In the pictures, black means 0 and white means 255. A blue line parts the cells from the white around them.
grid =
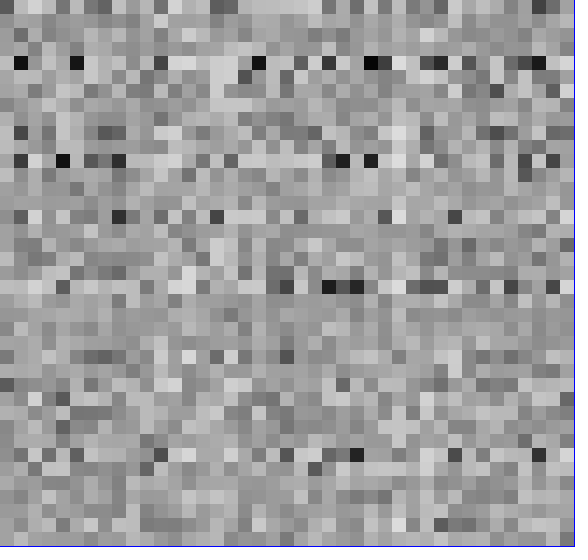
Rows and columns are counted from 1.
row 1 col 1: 90
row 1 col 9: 191
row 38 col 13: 126
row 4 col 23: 150
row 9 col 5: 196
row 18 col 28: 158
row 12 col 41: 158
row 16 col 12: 110
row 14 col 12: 163
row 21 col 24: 29
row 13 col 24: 138
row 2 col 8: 135
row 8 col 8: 162
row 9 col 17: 185
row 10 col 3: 159
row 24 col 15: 170
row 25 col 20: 160
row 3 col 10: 147
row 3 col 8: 162
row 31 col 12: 159
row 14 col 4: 149
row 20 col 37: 130
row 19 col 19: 175
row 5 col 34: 84
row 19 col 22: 128
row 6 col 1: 166
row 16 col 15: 188
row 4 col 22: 149
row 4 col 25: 135
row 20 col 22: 182
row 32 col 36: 151
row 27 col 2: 169
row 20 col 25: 167
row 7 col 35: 135
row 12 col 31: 210
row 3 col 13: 168
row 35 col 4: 134
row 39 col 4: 158
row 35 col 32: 137
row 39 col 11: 171

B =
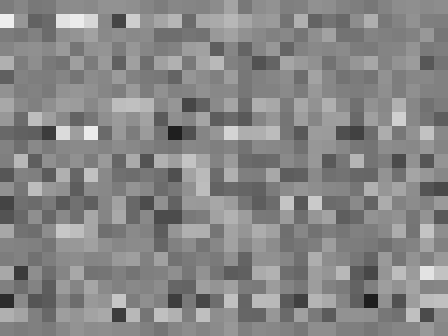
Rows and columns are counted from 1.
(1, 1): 124
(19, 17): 144
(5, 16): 185
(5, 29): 147
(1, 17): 164
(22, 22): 64
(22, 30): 157
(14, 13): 120
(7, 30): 144
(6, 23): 163
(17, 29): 173
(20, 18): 96
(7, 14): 132
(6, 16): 128
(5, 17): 129
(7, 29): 126
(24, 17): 152
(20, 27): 71
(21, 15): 159
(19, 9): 153
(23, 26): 146
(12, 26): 181
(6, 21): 141
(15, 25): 110
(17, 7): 166
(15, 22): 88
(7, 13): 130
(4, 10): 151
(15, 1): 68
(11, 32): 133
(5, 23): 145
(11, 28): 141
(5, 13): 177
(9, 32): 94
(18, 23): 126
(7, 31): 130
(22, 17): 193
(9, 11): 162
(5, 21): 166

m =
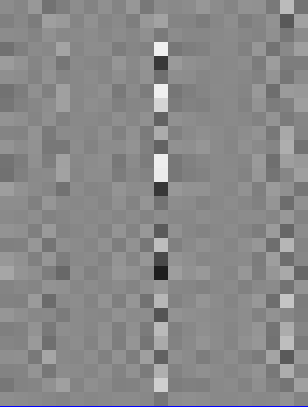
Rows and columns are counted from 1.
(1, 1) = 140
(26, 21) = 90
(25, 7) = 131
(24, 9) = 127
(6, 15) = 134
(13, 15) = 130
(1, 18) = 146
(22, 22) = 124
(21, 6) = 135
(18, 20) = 110
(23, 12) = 84
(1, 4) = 114
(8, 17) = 138
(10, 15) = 143
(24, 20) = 116
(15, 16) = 136
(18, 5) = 143
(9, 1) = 147
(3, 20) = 144
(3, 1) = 140
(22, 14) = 137
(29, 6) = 138
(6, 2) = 141
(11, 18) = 145
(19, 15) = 135
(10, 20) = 120
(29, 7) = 135
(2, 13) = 132
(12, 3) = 144
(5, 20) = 157
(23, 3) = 136
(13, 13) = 119
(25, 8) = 146
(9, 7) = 137
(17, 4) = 154
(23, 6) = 139
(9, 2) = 143
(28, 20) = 128
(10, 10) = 145
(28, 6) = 132

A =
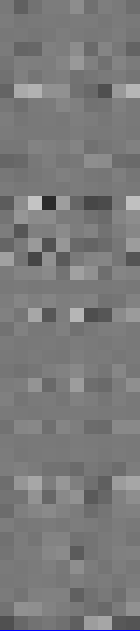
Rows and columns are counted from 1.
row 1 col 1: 121
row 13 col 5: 128
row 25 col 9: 123
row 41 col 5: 120
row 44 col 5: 125
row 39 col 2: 124
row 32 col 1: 122
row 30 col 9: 122
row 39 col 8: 122
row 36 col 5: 137
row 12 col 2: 105
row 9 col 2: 118
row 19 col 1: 161
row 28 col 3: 148
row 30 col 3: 120
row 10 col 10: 120
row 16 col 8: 107
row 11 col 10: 129
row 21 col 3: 120
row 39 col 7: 116
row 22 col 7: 131
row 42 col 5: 119
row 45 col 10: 84
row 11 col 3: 131
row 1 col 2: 96
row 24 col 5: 128
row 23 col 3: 167
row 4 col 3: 103
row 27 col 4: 126
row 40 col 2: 124
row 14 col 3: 121
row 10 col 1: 123
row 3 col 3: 118
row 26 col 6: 126
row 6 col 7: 118
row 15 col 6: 102
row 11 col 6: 132
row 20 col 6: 161

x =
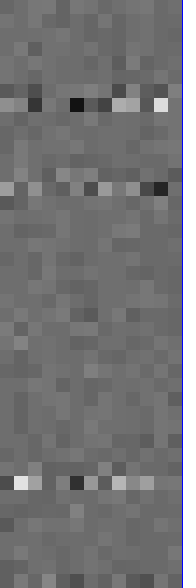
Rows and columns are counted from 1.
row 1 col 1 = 103
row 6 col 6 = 109
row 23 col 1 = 110
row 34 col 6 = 99
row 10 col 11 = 100
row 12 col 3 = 111
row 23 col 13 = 103
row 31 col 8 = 111
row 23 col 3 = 111
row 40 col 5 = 104
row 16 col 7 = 108
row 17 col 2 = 100
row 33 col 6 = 119
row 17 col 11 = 106
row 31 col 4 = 109
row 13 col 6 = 119
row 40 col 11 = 106
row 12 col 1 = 110
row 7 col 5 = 118
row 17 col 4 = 105
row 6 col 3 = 103
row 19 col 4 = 116
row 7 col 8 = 117
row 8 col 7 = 90
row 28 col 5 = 100
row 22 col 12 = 117
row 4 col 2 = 121
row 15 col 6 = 109
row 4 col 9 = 102
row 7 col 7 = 127
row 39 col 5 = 109
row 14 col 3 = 144
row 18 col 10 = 103
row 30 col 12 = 117
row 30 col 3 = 111
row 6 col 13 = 107
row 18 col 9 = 102
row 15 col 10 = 103
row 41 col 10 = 103
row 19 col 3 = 103
